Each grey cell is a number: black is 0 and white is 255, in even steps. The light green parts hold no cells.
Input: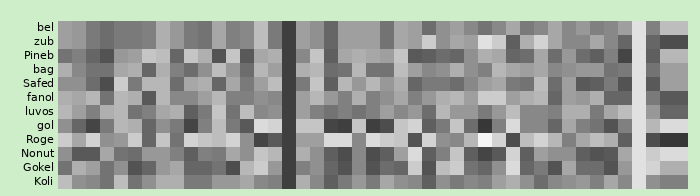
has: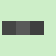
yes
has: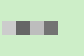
no
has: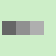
yes
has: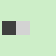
no
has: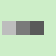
yes
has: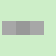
no

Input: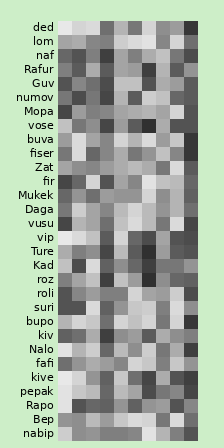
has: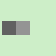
yes
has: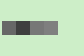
no
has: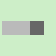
no
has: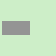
yes

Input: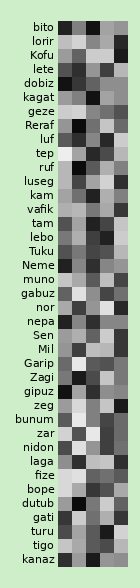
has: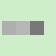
yes
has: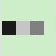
no
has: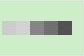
yes
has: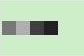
yes
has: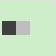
yes

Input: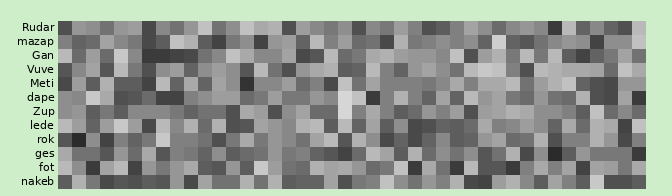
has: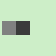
no
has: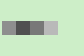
no
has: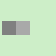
yes
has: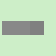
no
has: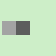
yes

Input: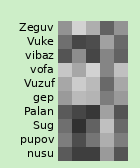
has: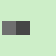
yes
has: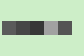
yes

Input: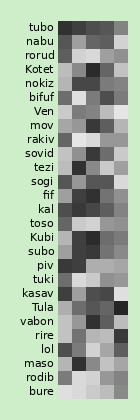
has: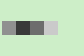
yes
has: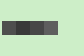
yes
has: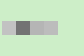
yes
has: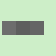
no
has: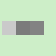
yes

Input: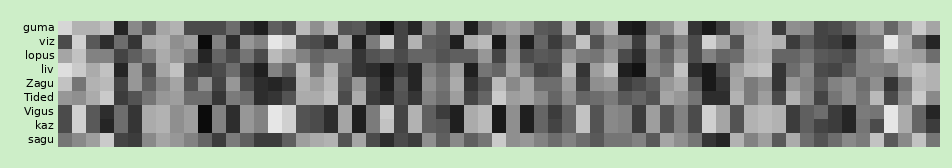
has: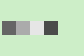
no
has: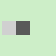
yes
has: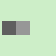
yes
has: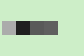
no
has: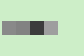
yes
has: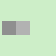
yes

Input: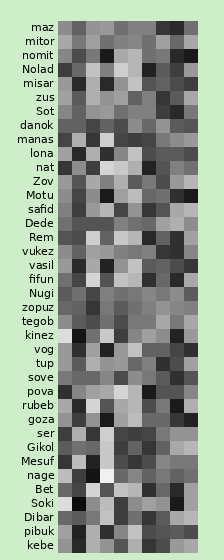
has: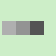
yes
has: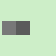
yes
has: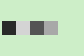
yes
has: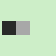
yes
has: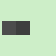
yes

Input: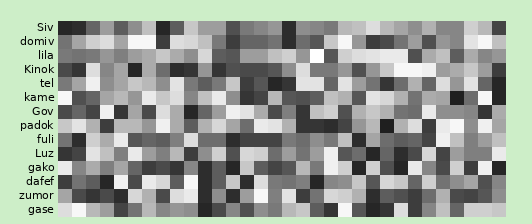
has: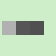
no
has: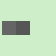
no
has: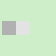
no
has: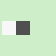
yes
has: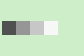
yes
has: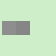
yes

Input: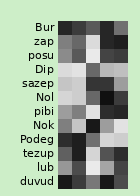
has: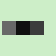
yes
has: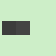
no
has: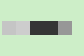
no
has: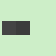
yes

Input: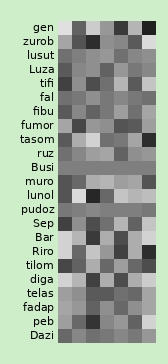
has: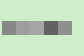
yes
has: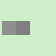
no
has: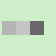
no
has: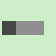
no
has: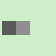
no

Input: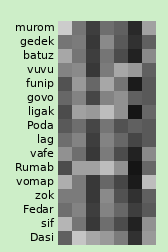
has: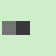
yes
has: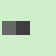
yes
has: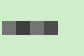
yes
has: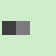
no

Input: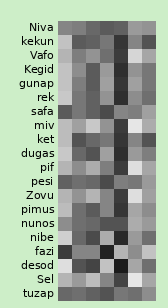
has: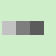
yes
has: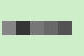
no
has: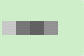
yes
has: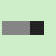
yes
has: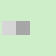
yes
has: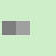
yes

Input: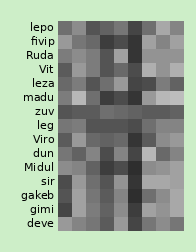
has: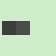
yes
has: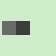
yes
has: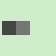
yes
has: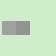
yes
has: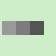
yes

